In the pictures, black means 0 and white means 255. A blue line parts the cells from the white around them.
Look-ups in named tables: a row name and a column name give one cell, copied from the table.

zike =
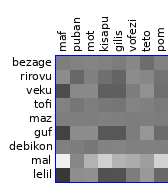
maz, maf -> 126
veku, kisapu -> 95
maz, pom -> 124
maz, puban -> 127
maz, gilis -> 127
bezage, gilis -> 124
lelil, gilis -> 82
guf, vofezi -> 125
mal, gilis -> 179
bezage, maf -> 126
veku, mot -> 137
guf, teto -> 150
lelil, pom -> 104
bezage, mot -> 132
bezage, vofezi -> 135
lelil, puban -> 142

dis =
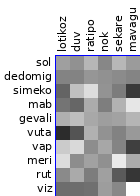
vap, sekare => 132
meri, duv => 141
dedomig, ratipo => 150
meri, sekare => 234
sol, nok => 135
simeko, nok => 147
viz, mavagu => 254
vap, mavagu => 63
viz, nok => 157

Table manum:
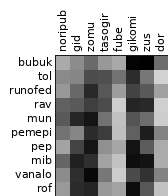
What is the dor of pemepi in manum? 131
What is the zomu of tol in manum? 76
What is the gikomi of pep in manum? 20
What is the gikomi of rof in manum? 12
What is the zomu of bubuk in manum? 106
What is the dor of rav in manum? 207
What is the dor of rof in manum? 194
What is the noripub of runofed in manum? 152
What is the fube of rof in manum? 162
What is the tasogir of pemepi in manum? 60
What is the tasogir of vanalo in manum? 119
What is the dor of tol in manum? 210
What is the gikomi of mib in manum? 14
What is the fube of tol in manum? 114
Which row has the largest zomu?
bubuk

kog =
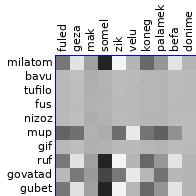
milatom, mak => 160
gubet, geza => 225
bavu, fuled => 185
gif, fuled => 185
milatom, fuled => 119
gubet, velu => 182
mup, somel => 172
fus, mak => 177
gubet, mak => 161
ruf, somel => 36
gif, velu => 186
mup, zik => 110
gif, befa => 187
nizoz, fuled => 186
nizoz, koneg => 181
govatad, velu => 233
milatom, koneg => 105
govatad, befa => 183

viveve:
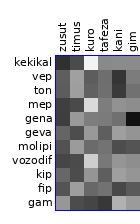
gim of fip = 90
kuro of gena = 125
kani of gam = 177
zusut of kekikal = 48
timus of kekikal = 75
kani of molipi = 77
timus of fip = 158
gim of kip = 149
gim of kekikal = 139
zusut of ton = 92
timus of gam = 76
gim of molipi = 84
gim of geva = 148
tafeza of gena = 123
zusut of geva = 101
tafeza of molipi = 115
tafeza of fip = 114
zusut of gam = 151
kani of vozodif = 149
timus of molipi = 155

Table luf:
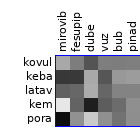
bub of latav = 131
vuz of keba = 86
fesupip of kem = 99
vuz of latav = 102
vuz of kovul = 126
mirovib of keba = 56
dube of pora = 202
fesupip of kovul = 125
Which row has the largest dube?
pora

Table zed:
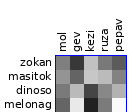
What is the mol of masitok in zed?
148
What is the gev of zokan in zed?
56
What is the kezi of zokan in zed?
193
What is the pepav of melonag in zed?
250
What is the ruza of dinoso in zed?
136
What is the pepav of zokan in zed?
91
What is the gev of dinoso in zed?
186
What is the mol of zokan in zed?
127
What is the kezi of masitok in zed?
199
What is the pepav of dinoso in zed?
178
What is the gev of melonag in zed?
233
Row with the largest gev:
melonag

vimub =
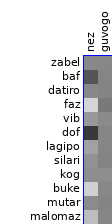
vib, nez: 152
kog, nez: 141
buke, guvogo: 135
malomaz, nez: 189
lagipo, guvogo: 133
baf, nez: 85
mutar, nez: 139
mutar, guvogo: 132
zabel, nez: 136
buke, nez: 208
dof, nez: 57
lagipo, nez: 161
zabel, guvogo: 135
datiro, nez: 136
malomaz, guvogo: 134

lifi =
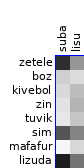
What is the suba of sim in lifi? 85
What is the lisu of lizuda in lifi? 116
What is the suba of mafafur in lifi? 246
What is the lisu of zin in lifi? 180
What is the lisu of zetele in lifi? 150
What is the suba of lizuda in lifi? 29
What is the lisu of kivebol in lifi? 188
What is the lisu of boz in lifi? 219
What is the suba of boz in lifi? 207
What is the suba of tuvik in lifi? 231

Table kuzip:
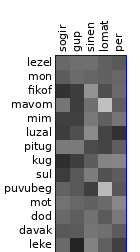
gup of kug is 63
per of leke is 64
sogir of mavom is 117
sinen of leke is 130
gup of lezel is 111
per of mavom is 94
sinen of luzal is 139
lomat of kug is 131
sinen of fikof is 147
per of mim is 117
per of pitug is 95
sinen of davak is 117
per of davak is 91
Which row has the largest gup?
pitug

